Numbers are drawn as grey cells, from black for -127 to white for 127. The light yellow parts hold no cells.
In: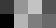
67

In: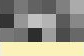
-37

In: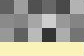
24

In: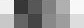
48

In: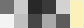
-69

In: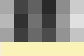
27

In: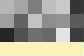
19

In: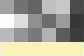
27

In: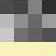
-22

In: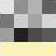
36
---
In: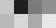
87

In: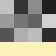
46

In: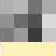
26

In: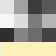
4

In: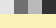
-15

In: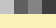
-32

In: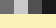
73

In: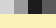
26
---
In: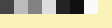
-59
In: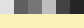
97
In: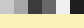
73
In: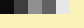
-115
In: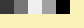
-72
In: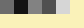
-19
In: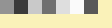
19
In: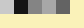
73
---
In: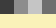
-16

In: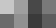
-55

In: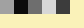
-67

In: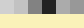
2

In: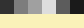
-78

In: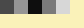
-54

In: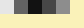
-56
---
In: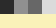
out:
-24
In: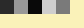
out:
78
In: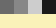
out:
77
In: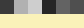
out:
-28
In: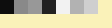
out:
50
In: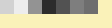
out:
-1
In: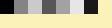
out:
102
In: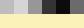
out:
-115
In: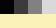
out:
1
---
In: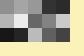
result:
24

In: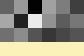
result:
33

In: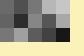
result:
-8

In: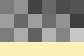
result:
-23

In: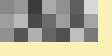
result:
16

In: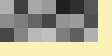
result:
-95

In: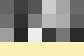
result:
77

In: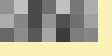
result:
64
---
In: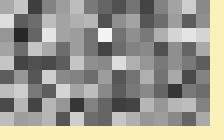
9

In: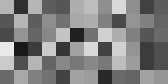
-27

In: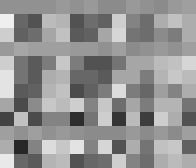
45

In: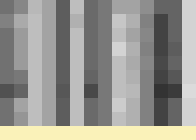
-60

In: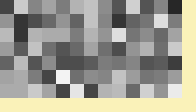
80

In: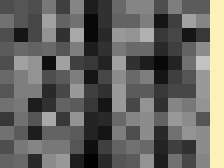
-14

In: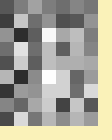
11

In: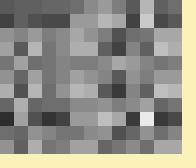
-17
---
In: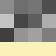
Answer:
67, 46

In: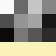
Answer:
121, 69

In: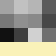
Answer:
81, 65

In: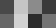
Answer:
82, 69

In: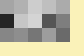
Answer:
84, 77

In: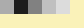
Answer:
92, 64

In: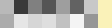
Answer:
116, 102
